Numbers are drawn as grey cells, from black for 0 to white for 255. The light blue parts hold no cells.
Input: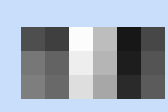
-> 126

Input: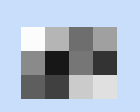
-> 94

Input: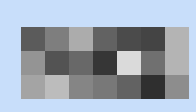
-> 164

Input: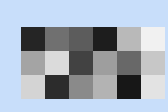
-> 212

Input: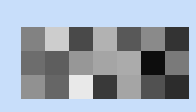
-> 145

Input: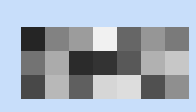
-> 72
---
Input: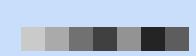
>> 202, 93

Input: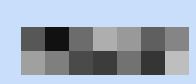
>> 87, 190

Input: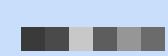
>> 58, 107

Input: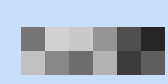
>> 117, 94

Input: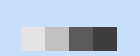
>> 228, 61

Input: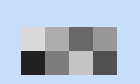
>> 218, 81
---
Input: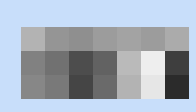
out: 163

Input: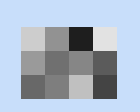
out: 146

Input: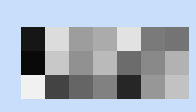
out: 226

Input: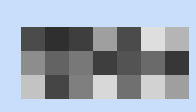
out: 75

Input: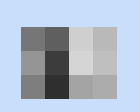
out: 95

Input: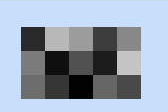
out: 156

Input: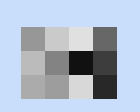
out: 202

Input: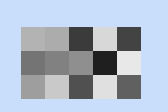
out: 59

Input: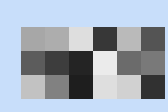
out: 55

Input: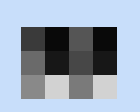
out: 9
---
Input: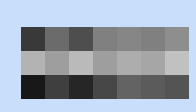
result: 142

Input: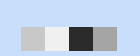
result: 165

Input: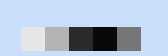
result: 118

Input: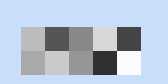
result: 69

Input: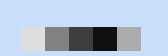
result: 171

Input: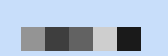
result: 26

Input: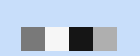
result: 175

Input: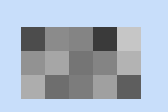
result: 198

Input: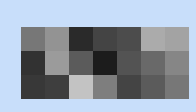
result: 163
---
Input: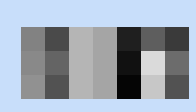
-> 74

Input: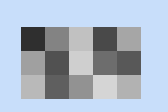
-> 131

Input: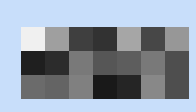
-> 159

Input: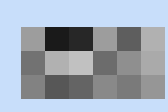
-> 26

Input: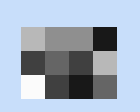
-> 143

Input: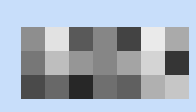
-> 226

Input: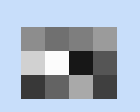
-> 112
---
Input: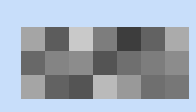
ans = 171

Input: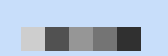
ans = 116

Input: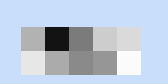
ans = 218

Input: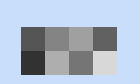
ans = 160

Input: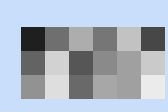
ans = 210

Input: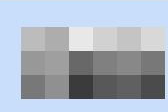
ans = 209

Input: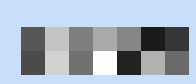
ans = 196

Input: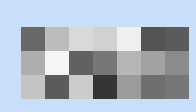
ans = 217

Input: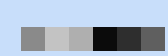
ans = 138

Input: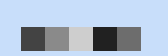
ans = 109
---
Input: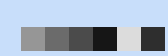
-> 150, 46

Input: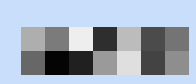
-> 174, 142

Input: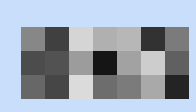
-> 135, 36

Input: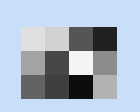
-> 224, 178

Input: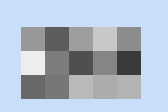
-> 152, 179

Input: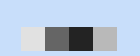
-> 225, 185

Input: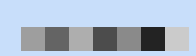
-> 158, 203

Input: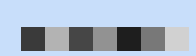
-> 58, 209

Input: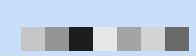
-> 198, 105

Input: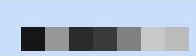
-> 22, 187
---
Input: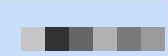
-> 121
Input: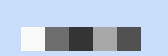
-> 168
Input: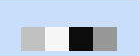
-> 12
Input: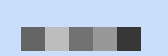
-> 152
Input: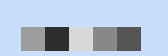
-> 136
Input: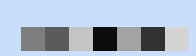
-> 49
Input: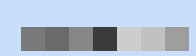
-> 193
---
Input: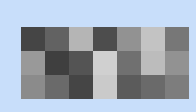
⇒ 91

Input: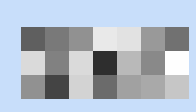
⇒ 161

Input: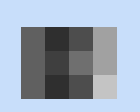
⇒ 47

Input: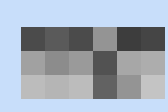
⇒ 98

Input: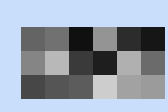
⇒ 205

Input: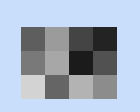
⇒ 101

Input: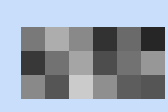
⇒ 143

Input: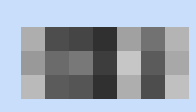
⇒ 174

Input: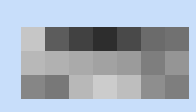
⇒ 190

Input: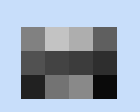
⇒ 115
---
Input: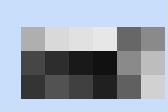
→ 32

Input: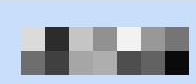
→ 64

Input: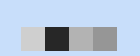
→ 179

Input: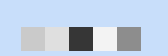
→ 202

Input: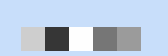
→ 155

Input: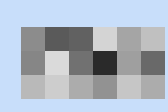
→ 97

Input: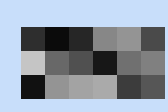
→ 23

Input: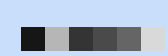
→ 74

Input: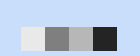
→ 183
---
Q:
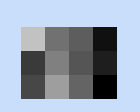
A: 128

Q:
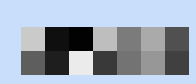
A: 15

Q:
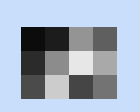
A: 140

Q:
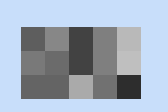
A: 107

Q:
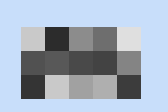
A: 88

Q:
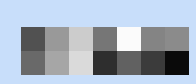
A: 153

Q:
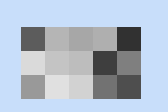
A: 196

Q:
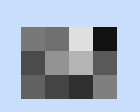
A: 147

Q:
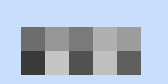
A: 150
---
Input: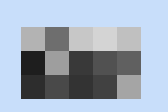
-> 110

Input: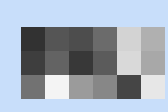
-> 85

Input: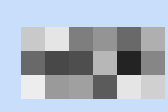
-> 229

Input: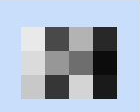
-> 73

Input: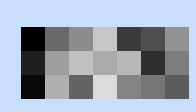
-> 105

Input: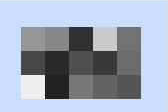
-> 135

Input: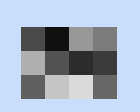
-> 16

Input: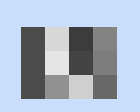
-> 215

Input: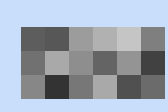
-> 87
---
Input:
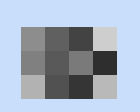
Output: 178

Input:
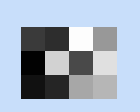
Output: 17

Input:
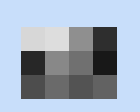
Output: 77

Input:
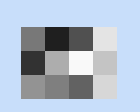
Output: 147

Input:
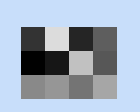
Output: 137

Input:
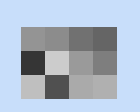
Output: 191

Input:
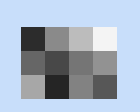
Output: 167

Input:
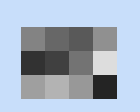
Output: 159

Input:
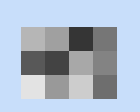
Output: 227
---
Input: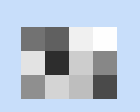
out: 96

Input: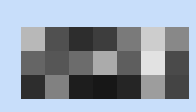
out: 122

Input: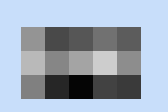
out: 86

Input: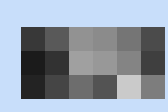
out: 139

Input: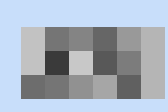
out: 102

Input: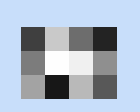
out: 201
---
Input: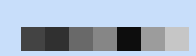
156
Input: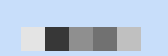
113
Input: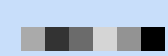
147
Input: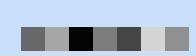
212
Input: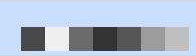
156
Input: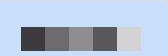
88
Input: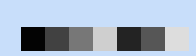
86
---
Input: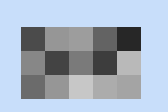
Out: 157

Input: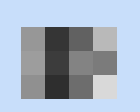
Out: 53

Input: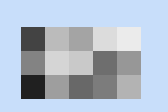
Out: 164

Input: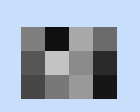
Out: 16

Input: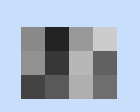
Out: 35

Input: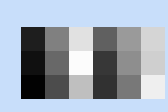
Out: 96

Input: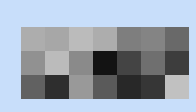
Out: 126

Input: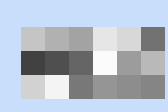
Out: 230
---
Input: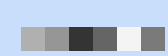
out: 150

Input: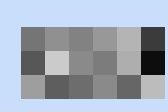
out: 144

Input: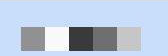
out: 249

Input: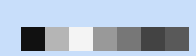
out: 181

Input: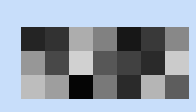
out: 50

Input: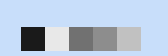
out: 232

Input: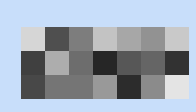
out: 79

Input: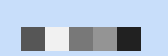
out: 241

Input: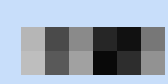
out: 74

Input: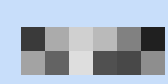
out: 171
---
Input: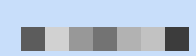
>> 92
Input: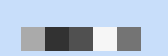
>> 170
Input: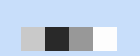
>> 201
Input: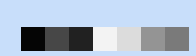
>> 5
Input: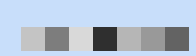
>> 196
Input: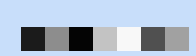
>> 27
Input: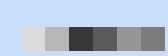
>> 219
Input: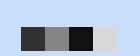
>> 49
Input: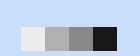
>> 236
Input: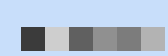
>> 59
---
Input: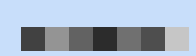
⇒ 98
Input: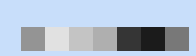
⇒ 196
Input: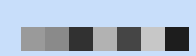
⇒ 49
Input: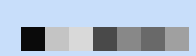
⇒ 217
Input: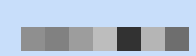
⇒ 157
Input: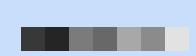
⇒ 123
